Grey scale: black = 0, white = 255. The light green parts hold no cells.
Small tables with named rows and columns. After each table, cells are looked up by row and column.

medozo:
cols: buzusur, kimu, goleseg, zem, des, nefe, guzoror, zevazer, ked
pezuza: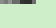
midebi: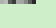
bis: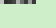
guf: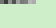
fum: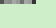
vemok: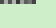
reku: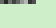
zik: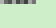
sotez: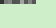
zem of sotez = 82
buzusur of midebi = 175
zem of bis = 68
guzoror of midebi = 135
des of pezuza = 108
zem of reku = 66
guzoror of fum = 166
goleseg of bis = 52
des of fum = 152
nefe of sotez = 162
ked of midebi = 41
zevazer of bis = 156
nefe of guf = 122
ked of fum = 52
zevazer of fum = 159
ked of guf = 172
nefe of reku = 148
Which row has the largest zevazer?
guf

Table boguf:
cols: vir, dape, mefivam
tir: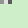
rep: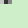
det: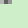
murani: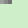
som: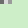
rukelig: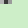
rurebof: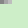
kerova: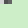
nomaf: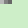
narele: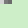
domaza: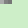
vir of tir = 148
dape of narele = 121
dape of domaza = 129
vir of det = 183
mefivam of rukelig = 155
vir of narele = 213
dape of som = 219
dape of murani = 136
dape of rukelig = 59
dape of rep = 53
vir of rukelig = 183
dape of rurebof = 167

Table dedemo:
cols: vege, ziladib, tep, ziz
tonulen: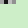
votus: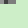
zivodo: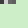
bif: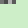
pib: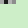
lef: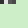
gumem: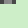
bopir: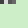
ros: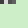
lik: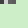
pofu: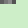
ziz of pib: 140
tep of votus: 126
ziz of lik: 92
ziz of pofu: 83
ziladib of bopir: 219
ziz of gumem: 72
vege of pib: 169
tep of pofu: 140
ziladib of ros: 218
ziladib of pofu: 120
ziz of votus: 125

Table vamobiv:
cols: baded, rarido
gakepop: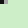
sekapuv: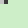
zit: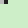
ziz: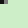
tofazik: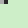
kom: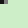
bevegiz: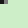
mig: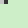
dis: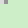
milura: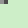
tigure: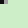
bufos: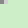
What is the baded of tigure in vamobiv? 15
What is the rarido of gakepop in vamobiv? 168
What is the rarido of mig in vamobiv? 52
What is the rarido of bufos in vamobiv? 209
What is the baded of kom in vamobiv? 20
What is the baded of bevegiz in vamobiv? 22
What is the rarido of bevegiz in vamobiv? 127
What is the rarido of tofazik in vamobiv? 40
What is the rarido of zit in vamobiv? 32

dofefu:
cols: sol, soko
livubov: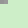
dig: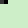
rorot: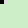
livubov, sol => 149
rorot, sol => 4
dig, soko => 2
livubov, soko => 155
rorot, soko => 222
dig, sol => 55

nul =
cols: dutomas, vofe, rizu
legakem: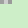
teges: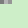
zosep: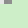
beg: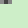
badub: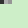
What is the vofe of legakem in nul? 207
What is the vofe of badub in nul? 176
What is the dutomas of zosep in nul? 230
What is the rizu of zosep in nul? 143
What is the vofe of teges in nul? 182
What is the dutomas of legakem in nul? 160
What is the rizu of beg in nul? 133
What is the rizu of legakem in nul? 154
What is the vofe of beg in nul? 68
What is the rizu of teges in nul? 150
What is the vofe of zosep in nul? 140
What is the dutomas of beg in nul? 141
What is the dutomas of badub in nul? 49
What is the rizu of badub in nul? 150
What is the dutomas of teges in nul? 124

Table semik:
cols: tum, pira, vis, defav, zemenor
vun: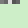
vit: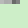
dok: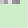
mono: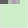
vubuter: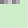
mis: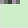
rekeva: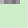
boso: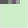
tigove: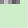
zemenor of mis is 110
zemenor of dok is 141
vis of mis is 60
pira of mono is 96
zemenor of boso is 159
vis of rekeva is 144
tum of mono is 95
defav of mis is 159
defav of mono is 166
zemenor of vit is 128
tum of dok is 197

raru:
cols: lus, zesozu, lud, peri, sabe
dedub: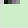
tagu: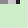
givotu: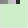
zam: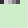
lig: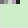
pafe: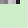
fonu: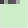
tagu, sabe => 31
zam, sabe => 79
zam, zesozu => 215
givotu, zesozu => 139
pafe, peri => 186
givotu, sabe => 44

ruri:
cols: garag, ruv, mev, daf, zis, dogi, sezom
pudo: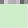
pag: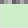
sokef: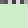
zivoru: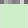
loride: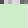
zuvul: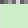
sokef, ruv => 87
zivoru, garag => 118
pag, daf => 99
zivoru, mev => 155
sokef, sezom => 175
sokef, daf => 62
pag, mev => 186
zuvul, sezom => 139
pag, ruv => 164
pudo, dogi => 103
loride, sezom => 126
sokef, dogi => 76
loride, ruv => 213
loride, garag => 80
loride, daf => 218

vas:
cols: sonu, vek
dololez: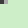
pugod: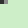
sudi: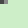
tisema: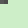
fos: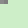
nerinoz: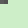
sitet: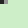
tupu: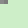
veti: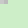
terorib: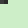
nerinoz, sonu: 91
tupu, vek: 125
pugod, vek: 143
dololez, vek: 173
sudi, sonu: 71
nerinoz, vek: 83

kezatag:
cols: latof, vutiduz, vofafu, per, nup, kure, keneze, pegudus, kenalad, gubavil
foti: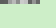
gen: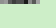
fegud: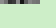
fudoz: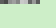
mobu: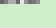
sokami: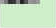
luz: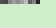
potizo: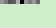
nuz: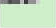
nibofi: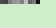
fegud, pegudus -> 133
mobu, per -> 172
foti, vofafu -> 158
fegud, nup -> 138
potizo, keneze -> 148
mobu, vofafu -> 172
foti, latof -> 93
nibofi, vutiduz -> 67
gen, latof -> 144
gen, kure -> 78
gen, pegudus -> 138
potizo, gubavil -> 103
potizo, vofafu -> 84
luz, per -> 158
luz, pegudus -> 95
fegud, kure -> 22
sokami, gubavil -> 155
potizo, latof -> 151
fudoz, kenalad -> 152

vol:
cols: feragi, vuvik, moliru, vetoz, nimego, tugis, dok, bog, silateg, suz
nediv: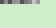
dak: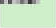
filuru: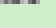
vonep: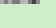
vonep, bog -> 123
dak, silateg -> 133
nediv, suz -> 153
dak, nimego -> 171
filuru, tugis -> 176
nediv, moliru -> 84
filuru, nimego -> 93
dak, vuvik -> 197
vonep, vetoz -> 124
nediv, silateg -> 196
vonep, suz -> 137
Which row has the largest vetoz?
dak

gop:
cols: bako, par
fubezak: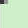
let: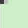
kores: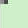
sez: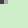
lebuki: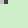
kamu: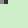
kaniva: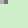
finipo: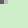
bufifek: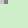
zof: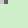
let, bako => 61
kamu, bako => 140
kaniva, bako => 177
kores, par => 76
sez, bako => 66
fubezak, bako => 55
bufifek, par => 129
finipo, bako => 96
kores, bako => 145
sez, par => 176
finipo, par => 193

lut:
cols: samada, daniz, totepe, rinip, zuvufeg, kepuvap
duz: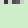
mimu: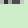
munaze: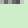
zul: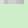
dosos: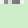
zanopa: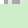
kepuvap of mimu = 200
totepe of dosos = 218
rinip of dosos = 124
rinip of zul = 205
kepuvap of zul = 186
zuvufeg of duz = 95
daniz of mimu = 51
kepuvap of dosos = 240
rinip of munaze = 105
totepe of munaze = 159
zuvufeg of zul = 196
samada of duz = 222
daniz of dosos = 142
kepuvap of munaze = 199
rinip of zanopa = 168
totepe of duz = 214
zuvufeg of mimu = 77
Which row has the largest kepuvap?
dosos

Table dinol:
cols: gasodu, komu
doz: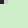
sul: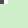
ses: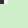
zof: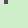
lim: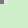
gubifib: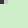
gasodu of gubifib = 55
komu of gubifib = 202
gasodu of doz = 38
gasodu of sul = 79
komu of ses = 242
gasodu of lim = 122
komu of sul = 250
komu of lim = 231
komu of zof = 80
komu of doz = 208
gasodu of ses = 47
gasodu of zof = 227

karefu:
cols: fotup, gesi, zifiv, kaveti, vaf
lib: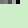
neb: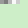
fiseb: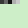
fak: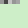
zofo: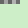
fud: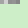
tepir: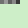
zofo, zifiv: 99
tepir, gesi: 154
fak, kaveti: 149
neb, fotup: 154
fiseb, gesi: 103
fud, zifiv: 143
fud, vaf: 134
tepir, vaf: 56
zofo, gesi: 165
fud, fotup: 164
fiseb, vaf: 201
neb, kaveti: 248
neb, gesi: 126
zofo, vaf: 109
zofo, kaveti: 177
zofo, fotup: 102

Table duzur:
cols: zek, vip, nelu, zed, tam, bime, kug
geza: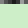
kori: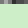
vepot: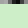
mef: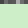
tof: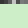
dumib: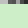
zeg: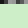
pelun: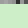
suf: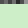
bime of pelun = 151
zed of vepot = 32
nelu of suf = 66
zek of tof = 53
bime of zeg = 92
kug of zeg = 153
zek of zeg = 22
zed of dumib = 81
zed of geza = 28
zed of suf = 110
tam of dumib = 160
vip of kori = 169
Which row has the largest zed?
tof

